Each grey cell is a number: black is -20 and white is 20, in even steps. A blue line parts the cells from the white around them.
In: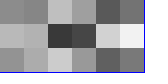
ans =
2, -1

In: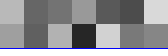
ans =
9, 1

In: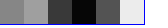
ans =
1, 17

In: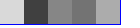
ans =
14, 7

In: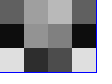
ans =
-5, 15

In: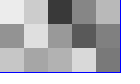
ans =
17, -1

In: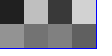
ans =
-15, -5
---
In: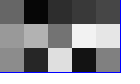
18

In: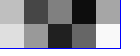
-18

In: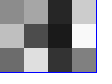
-16

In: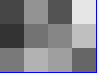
1

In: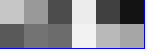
-10

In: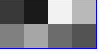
18

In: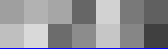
-1

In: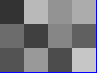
1
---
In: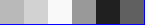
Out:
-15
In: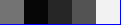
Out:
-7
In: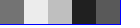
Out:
-15
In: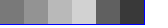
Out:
-5
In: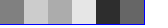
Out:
-13
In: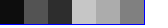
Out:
7
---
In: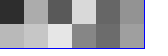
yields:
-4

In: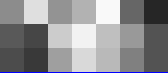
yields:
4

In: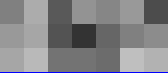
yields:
0

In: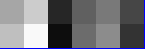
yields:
-1

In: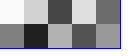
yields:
15

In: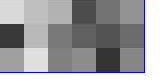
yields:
-7
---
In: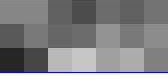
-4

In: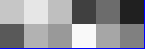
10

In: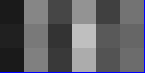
-12

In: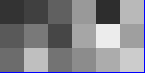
-9

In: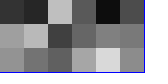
-10

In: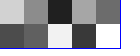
-15

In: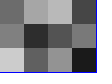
-7

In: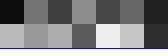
-10

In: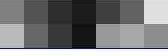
-13
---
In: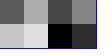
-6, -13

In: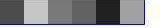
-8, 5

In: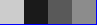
12, 2

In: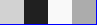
13, 7

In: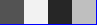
-7, 10

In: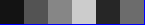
-17, -3

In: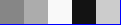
1, 12

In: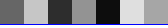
-4, 6
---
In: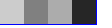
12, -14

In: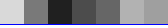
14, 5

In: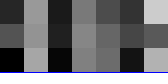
-14, 8

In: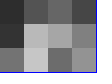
-13, 3

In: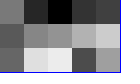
-1, 5

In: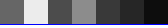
-4, -18
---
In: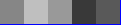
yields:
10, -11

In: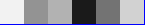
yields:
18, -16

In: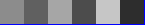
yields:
11, -13

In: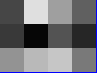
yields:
15, -19

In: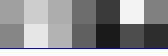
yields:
18, -16

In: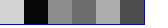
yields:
13, -19
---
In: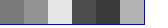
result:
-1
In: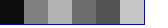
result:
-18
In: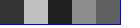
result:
-12
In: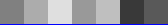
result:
0
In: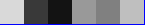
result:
14
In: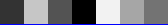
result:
-12
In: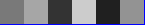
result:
-1
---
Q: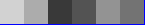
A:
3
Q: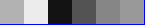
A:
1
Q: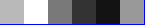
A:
-17
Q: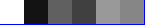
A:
4
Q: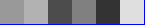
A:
-12
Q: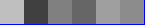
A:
5
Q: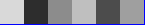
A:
-8
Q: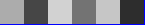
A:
11
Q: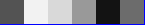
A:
-17
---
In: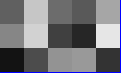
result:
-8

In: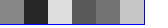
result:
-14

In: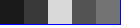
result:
-11

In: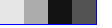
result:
7

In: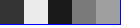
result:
17

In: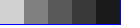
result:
0

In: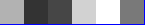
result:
-12

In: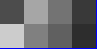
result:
0
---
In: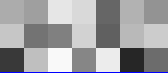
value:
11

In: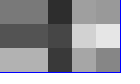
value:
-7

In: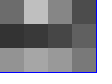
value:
-12

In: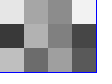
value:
-11

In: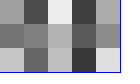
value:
-2

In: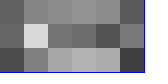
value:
-4
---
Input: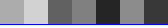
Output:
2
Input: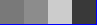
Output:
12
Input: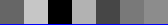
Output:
-1
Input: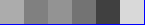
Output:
-10
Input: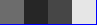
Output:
-9
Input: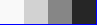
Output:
1
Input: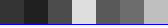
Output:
-3
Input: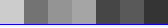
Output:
-6
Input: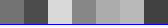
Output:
9
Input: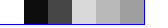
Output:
9
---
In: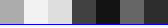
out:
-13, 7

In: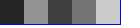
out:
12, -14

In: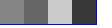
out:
-11, 1

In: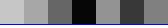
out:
0, 11

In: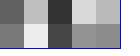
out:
9, -1

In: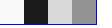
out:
3, 19
